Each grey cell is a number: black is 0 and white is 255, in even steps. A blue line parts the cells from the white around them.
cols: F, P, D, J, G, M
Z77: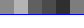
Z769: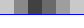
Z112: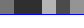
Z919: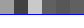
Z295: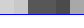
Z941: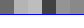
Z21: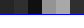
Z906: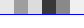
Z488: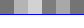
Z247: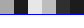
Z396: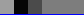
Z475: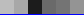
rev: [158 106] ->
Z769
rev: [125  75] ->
Z396
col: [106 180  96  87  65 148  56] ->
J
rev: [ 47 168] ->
Z21
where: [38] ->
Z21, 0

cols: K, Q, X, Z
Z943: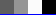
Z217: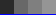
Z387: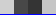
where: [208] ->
Z387, 0
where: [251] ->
Z943, 2
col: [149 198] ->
Z
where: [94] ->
Z943, 0
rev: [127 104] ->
Z217
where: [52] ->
Z387, 2

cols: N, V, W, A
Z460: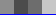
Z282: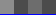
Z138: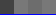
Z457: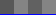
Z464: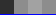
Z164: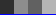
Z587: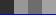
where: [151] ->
Z587, 1
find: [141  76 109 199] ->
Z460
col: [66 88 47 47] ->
N
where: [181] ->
Z164, 3

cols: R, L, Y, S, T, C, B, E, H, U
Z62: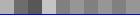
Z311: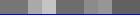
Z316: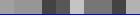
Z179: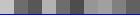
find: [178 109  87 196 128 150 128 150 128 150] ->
Z62
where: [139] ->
Z311, 6
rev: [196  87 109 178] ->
Z62
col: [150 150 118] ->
E
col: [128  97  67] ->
H

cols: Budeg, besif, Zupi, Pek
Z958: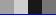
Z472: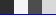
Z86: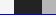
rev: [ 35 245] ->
Z86
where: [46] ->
Z472, 0
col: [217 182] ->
Pek
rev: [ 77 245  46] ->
Z472
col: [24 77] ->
Zupi

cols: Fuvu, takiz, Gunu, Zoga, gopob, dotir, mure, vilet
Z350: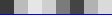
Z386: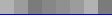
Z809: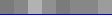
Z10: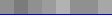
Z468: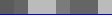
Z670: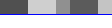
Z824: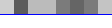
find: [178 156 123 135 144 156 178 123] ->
Z386
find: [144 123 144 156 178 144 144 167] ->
Z10
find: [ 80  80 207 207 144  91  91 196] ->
Z670
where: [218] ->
Z350, 7
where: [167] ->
Z10, 7
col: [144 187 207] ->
Gunu

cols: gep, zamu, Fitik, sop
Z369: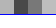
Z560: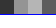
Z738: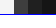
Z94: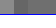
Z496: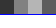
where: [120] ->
Z369, 2
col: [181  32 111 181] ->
Fitik

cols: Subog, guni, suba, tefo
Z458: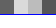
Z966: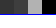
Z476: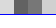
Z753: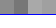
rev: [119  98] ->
Z476
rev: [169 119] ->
Z753
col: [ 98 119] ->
guni
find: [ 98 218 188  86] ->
Z458
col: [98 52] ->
Subog
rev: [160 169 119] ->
Z753
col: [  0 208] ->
tefo

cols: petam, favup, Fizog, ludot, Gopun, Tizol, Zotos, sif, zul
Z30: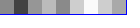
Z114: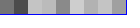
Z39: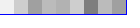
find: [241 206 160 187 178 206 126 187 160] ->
Z39
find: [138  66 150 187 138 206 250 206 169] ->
Z30
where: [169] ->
Z30, 8
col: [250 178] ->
Zotos
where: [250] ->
Z30, 6
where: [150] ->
Z30, 2

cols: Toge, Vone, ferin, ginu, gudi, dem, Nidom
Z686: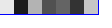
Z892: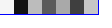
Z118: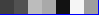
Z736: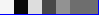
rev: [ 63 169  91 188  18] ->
Z892
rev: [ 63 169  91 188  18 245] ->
Z892
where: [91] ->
Z892, 3
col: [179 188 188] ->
ferin
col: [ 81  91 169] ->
ginu

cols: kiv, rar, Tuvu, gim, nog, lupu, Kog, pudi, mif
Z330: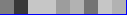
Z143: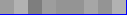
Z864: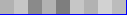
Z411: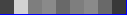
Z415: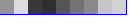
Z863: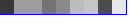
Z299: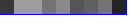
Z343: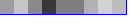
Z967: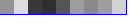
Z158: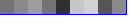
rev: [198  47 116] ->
Z158
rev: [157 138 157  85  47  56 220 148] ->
Z967
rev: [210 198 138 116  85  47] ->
Z415
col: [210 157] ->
pudi
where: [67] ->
Z411, 0
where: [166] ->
Z143, 6

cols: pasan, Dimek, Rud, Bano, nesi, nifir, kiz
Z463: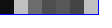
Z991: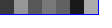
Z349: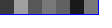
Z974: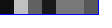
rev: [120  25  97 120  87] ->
Z349
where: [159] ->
Z349, 1

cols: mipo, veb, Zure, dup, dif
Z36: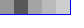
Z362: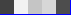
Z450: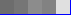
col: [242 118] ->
veb
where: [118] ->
Z450, 1
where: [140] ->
Z450, 2
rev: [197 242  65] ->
Z362
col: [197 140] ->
Zure
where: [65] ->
Z362, 0

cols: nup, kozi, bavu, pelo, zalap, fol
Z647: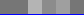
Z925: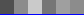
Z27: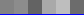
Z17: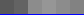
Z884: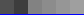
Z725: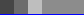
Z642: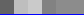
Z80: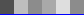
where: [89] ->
Z17, 0
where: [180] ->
Z647, 2

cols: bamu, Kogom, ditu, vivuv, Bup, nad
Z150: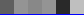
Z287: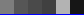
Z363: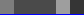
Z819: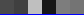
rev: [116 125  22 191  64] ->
Z819
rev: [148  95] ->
Z150
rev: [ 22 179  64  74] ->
Z287
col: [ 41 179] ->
Bup
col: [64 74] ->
vivuv
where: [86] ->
Z287, 1

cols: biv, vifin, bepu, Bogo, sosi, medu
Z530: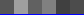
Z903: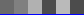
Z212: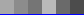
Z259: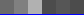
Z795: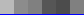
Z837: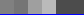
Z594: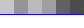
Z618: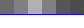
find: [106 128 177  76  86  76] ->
Z259
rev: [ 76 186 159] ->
Z837
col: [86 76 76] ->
sosi
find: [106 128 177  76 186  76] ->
Z903
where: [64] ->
Z530, 4
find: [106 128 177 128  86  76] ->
Z618

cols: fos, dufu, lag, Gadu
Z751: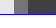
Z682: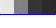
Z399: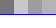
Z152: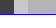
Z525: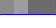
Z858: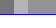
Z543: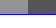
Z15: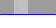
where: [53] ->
Z682, 2
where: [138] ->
Z525, 0
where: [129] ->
Z682, 1

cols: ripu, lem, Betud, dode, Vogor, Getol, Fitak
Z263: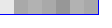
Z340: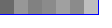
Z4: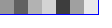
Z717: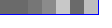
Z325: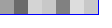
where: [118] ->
Z717, 2
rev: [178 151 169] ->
Z263
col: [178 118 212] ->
Betud

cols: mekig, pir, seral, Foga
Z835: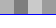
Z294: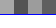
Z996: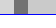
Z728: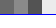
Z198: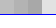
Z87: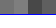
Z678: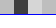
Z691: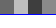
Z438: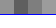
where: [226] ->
Z198, 3
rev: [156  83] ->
Z294

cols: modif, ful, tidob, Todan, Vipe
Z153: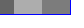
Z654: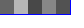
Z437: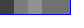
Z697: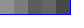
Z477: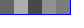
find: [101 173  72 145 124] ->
Z477
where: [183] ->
Z654, 1
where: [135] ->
Z654, 3

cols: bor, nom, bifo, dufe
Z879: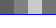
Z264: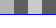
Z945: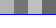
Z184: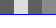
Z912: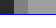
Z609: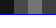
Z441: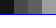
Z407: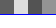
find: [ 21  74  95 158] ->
Z441
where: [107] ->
Z945, 3
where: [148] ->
Z407, 3

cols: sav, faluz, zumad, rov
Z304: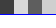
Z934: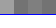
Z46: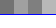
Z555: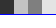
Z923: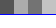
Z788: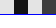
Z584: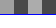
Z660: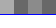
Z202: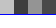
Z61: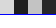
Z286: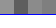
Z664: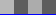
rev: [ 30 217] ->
Z61
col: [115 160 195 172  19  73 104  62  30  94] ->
faluz
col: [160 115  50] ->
sav

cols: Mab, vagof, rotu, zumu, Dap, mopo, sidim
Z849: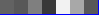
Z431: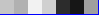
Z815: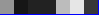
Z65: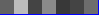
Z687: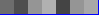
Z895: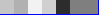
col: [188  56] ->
Dap
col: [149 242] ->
rotu
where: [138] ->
Z65, 3

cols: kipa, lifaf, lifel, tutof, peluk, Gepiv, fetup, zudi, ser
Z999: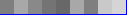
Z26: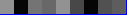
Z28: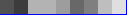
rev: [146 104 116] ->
Z26
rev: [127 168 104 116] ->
Z999
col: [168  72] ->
Gepiv
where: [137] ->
Z999, 2
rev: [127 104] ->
Z28
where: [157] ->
Z28, 4
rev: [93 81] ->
Z26

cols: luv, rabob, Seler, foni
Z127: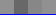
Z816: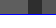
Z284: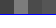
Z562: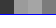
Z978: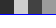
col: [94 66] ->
luv
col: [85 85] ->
foni
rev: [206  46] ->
Z978
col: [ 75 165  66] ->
Seler
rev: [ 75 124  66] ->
Z284
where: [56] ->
Z562, 0
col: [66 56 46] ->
luv

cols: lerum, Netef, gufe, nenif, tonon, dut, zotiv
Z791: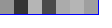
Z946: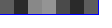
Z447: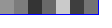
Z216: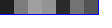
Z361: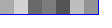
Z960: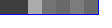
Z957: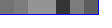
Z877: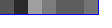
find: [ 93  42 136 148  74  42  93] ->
Z946
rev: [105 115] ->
Z960
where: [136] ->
Z946, 2

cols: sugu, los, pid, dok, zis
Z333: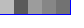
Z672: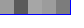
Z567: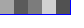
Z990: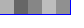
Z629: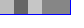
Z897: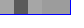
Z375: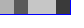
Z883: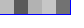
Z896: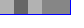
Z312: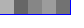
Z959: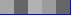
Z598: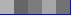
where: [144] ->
Z990, 4
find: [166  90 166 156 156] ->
Z897
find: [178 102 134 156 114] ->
Z312
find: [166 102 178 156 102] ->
Z959

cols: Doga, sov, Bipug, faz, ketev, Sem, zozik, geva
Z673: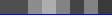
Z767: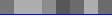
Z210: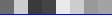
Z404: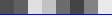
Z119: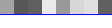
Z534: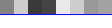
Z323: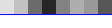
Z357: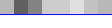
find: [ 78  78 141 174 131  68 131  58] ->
Z673
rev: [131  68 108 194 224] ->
Z404
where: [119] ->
Z767, 0

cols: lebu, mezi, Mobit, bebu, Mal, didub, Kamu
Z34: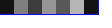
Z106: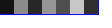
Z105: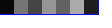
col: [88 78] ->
Mal
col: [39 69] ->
Mobit
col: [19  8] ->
lebu
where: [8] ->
Z105, 0
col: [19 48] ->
Kamu

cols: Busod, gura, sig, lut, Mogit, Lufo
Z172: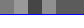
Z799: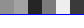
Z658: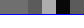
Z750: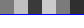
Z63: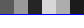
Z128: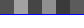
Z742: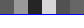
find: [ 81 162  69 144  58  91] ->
Z128
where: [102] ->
Z742, 5

